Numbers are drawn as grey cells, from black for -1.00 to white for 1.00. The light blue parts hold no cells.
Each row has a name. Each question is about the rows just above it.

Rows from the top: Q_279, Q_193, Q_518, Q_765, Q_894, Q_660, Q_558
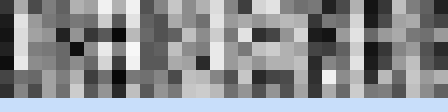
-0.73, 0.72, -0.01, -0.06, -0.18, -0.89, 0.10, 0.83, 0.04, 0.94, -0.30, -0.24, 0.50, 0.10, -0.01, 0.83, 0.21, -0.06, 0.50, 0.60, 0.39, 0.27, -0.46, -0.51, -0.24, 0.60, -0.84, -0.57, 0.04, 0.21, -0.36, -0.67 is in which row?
Q_765
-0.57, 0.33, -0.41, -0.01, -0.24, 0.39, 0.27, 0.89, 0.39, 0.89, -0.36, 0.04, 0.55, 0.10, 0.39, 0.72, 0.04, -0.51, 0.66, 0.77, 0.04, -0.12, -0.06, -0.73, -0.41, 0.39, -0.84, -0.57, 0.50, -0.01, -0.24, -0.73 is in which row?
Q_279
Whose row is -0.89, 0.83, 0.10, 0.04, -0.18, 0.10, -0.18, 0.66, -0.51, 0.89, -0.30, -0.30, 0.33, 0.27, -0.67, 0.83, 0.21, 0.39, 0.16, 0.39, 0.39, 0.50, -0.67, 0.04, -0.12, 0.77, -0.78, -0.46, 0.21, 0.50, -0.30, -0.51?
Q_894

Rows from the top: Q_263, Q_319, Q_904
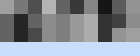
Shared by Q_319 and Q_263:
-0.22
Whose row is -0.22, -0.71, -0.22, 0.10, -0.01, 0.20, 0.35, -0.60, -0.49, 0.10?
Q_319
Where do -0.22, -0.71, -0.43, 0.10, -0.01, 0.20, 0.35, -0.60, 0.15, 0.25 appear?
Q_904

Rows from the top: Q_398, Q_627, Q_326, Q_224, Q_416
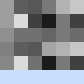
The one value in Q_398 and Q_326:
-0.05
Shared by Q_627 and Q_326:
-0.05

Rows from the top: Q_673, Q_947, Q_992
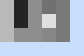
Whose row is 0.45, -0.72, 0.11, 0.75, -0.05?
Q_947

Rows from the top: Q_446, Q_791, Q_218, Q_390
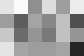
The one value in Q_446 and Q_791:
0.23
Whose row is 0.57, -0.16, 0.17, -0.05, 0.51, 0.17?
Q_218
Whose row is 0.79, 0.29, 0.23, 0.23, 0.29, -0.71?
Q_390
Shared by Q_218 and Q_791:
0.51
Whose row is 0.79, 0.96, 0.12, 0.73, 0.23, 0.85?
Q_446

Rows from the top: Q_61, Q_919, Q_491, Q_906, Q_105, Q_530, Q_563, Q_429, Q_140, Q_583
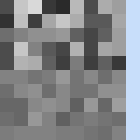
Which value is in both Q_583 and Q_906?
0.02
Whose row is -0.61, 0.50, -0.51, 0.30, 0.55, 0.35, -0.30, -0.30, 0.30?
Q_919
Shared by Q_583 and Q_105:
-0.03
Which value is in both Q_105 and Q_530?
-0.03
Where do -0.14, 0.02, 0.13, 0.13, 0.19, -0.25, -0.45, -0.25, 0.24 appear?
Q_491

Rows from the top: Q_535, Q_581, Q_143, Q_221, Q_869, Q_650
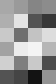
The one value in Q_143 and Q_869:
0.58
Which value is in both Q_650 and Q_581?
-0.35

